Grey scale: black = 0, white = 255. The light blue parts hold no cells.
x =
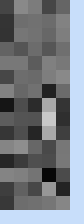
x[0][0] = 69
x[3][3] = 86
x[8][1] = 84
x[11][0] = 38
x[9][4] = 63
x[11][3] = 76
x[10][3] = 73
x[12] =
[132, 128, 116, 7, 75]
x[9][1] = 78
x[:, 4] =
[101, 130, 126, 111, 120, 137, 107, 52, 47, 63, 119, 120, 75, 35, 134]
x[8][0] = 93
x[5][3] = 126
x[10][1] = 142
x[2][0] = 51
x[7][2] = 43
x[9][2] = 37
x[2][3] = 103
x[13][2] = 71
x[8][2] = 83
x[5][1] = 109
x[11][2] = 79

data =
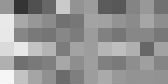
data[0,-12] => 150
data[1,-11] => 168
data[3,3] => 180
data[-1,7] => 170
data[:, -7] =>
[147, 119, 124, 163, 142, 127]
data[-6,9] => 132
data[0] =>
[150, 52, 80, 103, 202, 147, 156, 91, 88, 132, 152, 113]
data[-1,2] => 165
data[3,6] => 157
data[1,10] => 166
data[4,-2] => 159
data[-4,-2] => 135
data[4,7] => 128
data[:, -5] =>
[91, 161, 129, 181, 128, 170]
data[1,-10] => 151
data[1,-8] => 113
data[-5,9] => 139
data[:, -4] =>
[88, 147, 118, 190, 122, 153]
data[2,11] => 120
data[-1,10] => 148

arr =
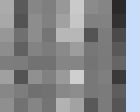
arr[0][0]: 171
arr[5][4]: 154
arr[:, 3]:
[127, 129, 117, 124, 114, 129, 114, 116]
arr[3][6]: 119
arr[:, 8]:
[41, 49, 74, 88, 101, 57, 93, 85]
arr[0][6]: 139
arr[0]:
[171, 90, 134, 127, 152, 202, 139, 133, 41]
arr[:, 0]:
[171, 168, 151, 141, 125, 160, 135, 143]
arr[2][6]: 84
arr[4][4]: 133
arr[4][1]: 124
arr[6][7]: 123
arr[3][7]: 123
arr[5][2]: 144
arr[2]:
[151, 112, 141, 117, 183, 183, 84, 124, 74]
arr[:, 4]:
[152, 161, 183, 138, 133, 154, 136, 178]

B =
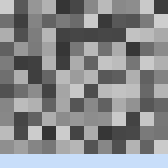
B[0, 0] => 205
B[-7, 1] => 60
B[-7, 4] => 61
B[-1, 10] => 99
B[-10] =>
[112, 63, 132, 99, 122, 107, 202, 57, 88, 84, 123, 206]
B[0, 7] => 186
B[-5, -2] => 104
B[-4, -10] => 177
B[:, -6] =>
[136, 202, 68, 185, 99, 181, 77, 137, 141, 172, 84]
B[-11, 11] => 61
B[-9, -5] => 71
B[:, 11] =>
[61, 206, 170, 139, 176, 131, 181, 102, 119, 117, 202]
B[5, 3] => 102
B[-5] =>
[81, 110, 140, 67, 165, 200, 77, 186, 194, 190, 104, 181]
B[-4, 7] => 97
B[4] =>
[124, 60, 64, 178, 61, 172, 99, 196, 188, 118, 202, 176]
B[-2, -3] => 72
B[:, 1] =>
[89, 63, 80, 152, 60, 175, 110, 188, 70, 74, 160]
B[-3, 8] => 202
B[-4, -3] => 146
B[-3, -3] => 67
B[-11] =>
[205, 89, 150, 178, 53, 71, 136, 186, 137, 141, 201, 61]
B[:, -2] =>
[201, 123, 187, 109, 202, 97, 104, 86, 198, 122, 99]
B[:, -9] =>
[178, 99, 182, 163, 178, 102, 67, 99, 174, 53, 119]
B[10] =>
[143, 160, 133, 119, 170, 182, 84, 135, 80, 179, 99, 202]
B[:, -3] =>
[141, 84, 194, 55, 118, 175, 190, 146, 67, 72, 179]
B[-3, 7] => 144
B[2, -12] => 174
